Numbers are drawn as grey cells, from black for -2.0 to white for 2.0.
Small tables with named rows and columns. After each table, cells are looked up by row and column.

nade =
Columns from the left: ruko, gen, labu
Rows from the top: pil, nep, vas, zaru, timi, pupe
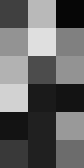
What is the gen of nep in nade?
1.5
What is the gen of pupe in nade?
-1.5
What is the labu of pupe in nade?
-0.3
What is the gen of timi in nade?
-1.5
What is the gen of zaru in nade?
-1.6
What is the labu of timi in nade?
0.4
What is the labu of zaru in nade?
-1.7

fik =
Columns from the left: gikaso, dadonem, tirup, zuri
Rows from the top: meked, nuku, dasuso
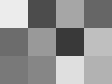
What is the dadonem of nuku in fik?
0.4
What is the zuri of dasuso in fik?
0.8
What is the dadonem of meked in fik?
-0.8
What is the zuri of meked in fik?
-0.4
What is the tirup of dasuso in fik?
1.5
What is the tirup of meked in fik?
0.6
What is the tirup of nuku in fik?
-1.1
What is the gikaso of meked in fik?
1.7
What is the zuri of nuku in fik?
1.0
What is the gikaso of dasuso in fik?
-0.1
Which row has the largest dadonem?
nuku

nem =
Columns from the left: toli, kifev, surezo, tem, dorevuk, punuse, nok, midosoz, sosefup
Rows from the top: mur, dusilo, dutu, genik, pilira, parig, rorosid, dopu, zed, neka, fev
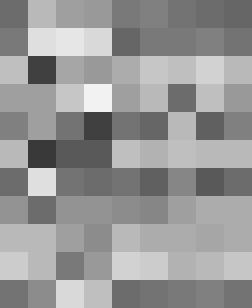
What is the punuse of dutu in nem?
1.1
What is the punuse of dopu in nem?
0.1
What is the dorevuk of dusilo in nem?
-0.4
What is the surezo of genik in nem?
1.1
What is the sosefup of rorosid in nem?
-0.3
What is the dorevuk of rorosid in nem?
-0.2
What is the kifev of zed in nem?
0.9
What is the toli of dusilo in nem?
-0.1
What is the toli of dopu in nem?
0.3
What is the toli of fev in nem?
-0.2
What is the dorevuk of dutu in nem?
0.7
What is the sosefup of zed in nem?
0.7
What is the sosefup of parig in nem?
0.9
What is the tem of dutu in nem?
0.4
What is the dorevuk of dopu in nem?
0.2
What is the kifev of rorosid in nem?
1.5
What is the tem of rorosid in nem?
-0.3

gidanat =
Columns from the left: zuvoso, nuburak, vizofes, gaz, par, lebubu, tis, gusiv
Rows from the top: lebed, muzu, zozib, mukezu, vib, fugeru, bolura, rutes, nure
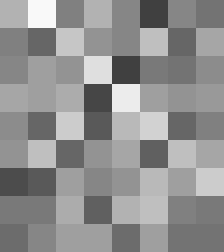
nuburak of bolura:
-0.6
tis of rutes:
0.0
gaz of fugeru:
0.3
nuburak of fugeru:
1.0
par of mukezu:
1.7
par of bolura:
0.3
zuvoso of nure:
-0.3
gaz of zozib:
1.5
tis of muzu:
-0.4
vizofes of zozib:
0.3
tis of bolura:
0.5
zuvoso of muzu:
0.0

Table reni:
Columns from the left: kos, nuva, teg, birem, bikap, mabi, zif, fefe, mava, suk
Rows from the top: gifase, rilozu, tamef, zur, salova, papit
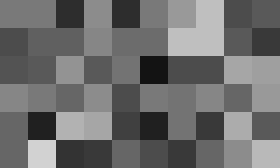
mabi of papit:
-0.8
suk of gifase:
-0.6
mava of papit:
0.2
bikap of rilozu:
-0.3
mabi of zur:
-0.1
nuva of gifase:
-0.1
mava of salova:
0.7
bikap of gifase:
-1.3
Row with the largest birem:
salova

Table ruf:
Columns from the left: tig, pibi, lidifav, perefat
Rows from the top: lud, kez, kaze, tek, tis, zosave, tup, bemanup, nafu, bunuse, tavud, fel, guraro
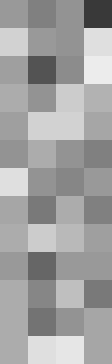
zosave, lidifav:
0.3
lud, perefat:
-1.1
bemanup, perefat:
0.0
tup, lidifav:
0.1
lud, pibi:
0.0
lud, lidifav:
0.3
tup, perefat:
0.4
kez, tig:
1.3
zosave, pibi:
0.7
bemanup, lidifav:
0.7
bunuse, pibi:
-0.4
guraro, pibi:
1.5
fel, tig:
0.7
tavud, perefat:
-0.1
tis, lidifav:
1.3
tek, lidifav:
1.2
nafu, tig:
0.7
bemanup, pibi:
-0.1
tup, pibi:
0.3

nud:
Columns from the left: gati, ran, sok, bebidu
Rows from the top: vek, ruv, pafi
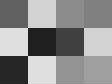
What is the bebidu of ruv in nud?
1.3
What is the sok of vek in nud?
0.2
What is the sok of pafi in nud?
0.3
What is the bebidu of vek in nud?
0.0
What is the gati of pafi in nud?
-1.4
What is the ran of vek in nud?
1.3
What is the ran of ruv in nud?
-1.5
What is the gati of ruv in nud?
1.5
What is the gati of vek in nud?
-0.5
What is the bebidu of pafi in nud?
0.5
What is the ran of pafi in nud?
1.5
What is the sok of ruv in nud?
-1.0
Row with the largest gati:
ruv

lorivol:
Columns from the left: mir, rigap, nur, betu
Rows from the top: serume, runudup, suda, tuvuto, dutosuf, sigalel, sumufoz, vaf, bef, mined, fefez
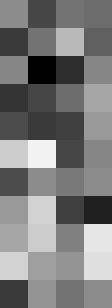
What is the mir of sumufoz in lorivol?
-0.8
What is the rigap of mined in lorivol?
0.5
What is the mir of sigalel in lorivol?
1.2
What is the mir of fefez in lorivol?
-1.1
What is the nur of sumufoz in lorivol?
-0.1
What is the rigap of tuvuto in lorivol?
-0.9
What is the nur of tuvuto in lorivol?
-0.3
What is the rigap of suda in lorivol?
-2.0
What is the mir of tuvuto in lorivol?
-1.2
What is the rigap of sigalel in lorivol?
1.8
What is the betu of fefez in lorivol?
0.2
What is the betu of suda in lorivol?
0.1
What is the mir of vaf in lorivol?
0.4
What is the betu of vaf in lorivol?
-1.5
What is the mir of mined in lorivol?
1.3
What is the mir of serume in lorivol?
0.2
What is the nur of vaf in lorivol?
-1.0

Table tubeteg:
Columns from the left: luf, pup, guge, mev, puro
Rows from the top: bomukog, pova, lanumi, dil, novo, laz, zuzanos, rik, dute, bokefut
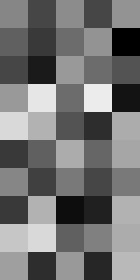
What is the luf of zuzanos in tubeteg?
0.1
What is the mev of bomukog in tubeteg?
-0.9
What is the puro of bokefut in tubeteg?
0.9
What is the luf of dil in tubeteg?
0.4
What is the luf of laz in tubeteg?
-1.1
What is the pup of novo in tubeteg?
0.8
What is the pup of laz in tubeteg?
-0.5
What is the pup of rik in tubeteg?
0.8
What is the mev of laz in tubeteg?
-0.4
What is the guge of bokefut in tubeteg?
0.4
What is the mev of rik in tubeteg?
-1.5
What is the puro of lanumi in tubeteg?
-0.7
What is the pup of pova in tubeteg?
-1.1
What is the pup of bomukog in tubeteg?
-0.9
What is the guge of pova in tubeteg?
-0.3
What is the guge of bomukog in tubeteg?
0.2
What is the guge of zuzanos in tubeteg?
-0.1
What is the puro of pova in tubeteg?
-2.0

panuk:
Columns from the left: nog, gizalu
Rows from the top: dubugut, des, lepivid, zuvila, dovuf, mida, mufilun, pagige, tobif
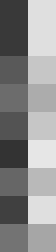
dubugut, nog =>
-1.1
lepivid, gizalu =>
1.1
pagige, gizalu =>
1.5
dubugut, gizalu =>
1.5
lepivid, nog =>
-0.6
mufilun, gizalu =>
0.9
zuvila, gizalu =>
0.7
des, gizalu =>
1.5
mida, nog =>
-1.2
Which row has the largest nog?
tobif

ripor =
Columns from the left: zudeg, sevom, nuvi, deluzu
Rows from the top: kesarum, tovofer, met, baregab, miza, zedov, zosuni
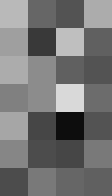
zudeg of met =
0.7
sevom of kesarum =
-0.4
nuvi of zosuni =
-0.4
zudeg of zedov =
0.1
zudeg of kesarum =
0.9
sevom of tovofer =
-1.1
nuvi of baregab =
1.4
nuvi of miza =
-1.8
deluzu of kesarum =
0.7
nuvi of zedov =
-0.9
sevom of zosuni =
-0.1
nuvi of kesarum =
-0.7
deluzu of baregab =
-0.3
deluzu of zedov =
-0.1
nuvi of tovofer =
1.0
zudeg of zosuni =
-0.8
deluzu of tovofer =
-0.5

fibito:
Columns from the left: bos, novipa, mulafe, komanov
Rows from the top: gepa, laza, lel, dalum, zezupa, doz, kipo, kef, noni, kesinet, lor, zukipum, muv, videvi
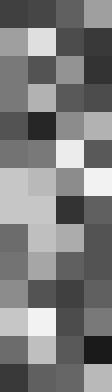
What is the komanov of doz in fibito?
-0.6
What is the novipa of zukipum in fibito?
1.8
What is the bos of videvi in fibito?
-1.1
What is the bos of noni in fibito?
-0.3
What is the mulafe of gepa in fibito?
-0.5
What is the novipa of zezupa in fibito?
-1.4
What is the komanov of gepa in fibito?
0.5
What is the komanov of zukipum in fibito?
-0.1
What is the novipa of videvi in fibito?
-0.5
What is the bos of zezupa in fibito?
-0.7
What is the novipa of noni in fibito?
1.0

